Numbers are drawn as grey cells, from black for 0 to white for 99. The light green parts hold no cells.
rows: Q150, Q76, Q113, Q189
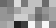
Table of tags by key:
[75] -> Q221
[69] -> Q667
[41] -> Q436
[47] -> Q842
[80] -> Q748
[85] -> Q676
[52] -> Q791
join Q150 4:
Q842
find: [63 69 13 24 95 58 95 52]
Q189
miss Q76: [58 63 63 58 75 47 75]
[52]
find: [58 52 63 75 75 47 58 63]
Q76
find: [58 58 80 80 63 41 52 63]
Q113
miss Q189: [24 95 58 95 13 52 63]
[69]

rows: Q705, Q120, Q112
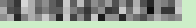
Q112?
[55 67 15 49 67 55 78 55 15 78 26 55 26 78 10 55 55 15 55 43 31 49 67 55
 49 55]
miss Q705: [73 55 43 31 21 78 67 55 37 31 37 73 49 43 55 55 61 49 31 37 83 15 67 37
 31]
[26]
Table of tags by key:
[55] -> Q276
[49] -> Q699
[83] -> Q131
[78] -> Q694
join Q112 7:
Q694
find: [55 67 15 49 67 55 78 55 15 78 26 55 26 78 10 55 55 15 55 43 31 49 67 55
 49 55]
Q112
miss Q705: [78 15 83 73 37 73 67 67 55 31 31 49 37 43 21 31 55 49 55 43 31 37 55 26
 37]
[61]
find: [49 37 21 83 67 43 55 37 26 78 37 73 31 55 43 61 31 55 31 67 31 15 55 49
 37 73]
Q705

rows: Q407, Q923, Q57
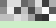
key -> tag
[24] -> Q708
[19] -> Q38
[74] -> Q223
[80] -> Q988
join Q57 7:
Q38
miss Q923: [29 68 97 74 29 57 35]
[92]

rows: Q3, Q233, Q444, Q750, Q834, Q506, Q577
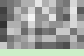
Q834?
[35 78 73 41 63 35 46 41 78 78 46 68]
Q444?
[30 41 63 78 95 57 57 89 46 35 83 52]

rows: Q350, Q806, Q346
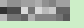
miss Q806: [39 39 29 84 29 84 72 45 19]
[78]
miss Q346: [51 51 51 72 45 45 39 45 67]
[34]
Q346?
[72 45 45 39 67 51 51 51 45 34]
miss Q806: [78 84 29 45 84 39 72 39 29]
[19]
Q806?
[19 29 29 84 45 84 72 78 39 39]
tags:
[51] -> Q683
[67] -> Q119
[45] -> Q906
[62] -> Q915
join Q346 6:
Q683

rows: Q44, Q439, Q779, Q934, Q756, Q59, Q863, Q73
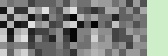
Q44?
[55 44 50 50 26 38 38 38 50 32 55 44 44 65 60 60 44 55 26 60 32]
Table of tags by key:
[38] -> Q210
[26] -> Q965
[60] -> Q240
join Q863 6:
Q210

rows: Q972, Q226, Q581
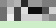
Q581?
[43 92 26 81 81 81 64 54]
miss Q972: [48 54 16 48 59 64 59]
[70]
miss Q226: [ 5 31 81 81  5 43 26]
[86]

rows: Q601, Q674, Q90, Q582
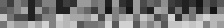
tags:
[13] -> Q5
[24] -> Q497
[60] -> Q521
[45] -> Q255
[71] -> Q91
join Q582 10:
Q91
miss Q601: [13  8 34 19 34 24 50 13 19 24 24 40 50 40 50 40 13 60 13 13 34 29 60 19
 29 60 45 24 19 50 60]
[55]
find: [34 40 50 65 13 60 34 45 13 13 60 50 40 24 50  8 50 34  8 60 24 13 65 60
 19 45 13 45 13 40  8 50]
Q674
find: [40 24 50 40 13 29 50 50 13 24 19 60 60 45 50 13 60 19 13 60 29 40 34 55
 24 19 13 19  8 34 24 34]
Q601
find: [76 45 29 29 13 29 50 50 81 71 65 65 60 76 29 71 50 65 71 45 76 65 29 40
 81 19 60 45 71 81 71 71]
Q90
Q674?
[34 40 50 65 13 60 34 45 13 13 60 50 40 24 50  8 50 34  8 60 24 13 65 60
 19 45 13 45 13 40  8 50]

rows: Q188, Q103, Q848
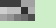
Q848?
[63 57 47 42 30]
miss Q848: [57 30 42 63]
[47]
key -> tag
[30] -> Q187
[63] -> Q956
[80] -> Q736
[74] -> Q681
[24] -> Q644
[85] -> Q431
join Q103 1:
Q736
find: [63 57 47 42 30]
Q848
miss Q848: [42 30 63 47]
[57]
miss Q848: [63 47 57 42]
[30]

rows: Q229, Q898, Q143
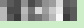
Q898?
[72 29 29 72 45 84 61 78 90 29 35]
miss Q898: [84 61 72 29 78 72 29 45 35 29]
[90]
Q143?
[72 35 23 67 40 45 56 72 96 23 35]

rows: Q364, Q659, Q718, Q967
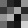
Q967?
[42 15  9 81]
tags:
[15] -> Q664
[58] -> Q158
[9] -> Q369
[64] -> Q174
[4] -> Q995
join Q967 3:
Q369
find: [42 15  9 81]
Q967
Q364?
[42 15  9 58]

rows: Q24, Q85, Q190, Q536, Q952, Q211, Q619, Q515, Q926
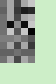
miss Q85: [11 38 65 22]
[16]
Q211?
[49 49 54 44 33]
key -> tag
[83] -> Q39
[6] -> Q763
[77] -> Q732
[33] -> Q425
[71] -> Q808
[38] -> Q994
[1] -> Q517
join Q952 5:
Q517
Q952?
[44 77 33 77  1]

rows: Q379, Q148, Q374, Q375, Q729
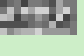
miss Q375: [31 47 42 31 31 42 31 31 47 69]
[36]
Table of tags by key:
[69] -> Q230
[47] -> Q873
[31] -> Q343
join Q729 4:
Q230
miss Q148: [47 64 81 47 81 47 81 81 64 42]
[75]
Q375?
[31 31 31 31 42 47 42 69 31 36 47]
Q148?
[47 75 47 81 64 81 81 42 64 81 47]
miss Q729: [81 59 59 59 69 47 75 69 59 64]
[53]

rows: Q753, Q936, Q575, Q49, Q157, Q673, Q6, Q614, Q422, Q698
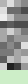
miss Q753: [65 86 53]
[70]
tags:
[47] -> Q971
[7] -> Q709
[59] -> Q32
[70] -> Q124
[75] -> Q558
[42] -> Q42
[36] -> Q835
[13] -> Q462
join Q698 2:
Q462
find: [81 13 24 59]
Q698
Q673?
[65 47 59 59]
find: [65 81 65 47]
Q157
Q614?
[47 47 65 59]

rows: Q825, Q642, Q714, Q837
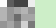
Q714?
[70 58 42 64 64]
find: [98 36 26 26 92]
Q825
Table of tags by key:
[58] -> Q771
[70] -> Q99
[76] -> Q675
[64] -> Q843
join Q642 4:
Q99
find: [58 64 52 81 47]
Q837
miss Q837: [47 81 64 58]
[52]

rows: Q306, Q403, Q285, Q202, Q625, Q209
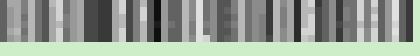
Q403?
[38 59 65 49 71 44 33 65 82 44 59 65 28 28 22 22 65 82 28 49 82 33  6 59
 38 38 71 54 87 44 54 33 38 49 71 44 54 54 22 71 49 65 17 71 71 28 38 54
 22 49 44 82 49 71 38 59 87 38 22]
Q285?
[38 59 65 44 71 44 33 65 82 49 59 65 28 28 22 22 65 71 28 49 82 33  6 59
 38 38 71 54 87 44 54 33 33 44 71 44 54 49 22 71 49 65 17 71 82 28 38 54
 22 49 44 82 49 82 38 59 87 38 22]
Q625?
[38 65 71 44 71 44 33 65 82 44 59 65 28 28 22 22 65 82 28 49 71 33  6 59
 38 38 71 49 87 44 54 33 33 44 71 44 54 49 22 71 54 65 17 82 82 28 38 54
 22 49 44 82 54 82 38 59 87 38 22]
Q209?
[38 59 65 49 71 44 33 65 82 44 59 65 28 28 22 22 65 82 28 49 71 33  6 59
 38 38 71 54 87 82 54 33 38 44 71 44 54 49 28 71 54 65 17 77 71 28 38 54
 22 49 44 82 54 82 38 59 82 38 22]
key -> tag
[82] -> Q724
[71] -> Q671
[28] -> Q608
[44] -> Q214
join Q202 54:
Q671
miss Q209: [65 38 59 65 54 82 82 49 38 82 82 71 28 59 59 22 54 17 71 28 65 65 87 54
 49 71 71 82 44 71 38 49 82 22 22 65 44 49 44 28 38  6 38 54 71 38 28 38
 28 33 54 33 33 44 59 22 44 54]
[77]
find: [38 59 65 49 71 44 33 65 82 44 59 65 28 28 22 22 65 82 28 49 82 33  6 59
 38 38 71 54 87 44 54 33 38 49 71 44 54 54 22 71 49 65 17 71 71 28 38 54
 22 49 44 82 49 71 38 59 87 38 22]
Q403

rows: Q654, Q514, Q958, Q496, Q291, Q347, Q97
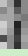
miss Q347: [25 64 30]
[53]
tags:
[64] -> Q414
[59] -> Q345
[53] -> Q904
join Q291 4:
Q345
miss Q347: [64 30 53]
[25]

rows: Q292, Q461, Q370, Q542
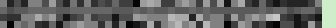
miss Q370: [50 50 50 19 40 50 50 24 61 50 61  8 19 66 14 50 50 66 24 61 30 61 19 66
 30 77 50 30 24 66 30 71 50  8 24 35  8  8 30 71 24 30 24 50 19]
[56]
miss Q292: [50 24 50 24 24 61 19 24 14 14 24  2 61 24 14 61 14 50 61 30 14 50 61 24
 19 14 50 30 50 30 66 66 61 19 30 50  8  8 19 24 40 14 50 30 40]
[45]
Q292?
[50 14 30 14 50 50 30 61 30 14 45 19 50 19 30 24 40 24 24  2 61 66 61 24
 24 50 61 50 24 61 30 61  8 50 66 24 14 40 19  8 19 14 14 14 24 50]
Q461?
[40 30 35 35 40 40 40 40 35 35 40 40 40 40 40 40 35 35 35 40 35 40 35 35
 40 35 35 40 35 40 35 35 35 35 35 35 35 40 35 40 40 30 35 40 40 30]

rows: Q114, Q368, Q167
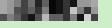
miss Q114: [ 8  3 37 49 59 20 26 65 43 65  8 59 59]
[14]
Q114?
[65 59 49 26 43 14 37  3  8 20  8 59 59 65]
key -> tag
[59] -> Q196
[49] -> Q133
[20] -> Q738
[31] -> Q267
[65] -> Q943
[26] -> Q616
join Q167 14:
Q616
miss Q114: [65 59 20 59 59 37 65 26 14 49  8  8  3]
[43]

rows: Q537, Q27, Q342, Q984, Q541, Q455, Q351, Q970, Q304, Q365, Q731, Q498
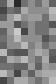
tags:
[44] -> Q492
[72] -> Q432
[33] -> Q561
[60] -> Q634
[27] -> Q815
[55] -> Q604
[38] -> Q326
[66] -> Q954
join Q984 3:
Q561
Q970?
[72 38 33 33 55 66 60 38]
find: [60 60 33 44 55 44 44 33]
Q984
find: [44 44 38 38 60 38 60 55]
Q365
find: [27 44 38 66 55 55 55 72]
Q27
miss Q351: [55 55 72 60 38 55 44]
[50]

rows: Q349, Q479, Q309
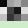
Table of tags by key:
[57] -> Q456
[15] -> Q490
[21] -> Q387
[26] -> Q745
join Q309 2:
Q387
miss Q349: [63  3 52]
[69]
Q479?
[91 26  9 85]
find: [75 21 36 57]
Q309
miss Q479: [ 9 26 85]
[91]
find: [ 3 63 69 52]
Q349

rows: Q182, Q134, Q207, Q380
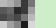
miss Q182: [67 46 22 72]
[57]
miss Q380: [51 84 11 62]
[78]
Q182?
[72 67 57 22 46]

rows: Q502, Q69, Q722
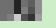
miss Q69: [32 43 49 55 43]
[14]
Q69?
[43 43 14 49 32 55]

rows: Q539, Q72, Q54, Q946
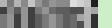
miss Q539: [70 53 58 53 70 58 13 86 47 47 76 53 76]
[81]
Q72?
[25 53 36 58 25 47 58 42 36 36 31 31 70 64]

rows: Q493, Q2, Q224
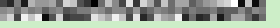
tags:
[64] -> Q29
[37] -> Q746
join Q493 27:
Q29
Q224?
[64 82 27 93 76 93  5 32 82 21 27 27 32 88 76 64 93 76 27 88 15 32 82 64
 59 93 15 42 15 21 64 10 37 64 64 42 21 42]
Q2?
[53 59 42 59 48 53 37 48 53 32 37 48 48 59 53 42 53 53 37 59 32 42 53 48
 42 53 37 48 42 42 48 32 37 37 53 37 53 48]
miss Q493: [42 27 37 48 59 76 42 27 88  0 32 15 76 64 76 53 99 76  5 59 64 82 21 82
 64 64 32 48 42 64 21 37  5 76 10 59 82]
[70]
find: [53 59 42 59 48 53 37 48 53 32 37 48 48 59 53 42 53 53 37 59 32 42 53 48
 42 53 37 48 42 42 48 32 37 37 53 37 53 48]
Q2
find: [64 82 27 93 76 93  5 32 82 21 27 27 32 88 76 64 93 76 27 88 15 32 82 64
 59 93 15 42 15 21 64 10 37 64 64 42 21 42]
Q224
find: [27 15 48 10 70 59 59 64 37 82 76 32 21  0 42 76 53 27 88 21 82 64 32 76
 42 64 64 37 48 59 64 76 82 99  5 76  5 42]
Q493

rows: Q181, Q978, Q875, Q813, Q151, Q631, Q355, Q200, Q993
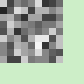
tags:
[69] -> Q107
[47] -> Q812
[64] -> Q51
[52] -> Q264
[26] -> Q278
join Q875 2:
Q107
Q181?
[80 26 52 42 52 85 20 26 42]
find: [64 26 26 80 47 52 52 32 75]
Q993
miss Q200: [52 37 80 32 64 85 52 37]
[58]
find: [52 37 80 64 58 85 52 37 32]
Q200

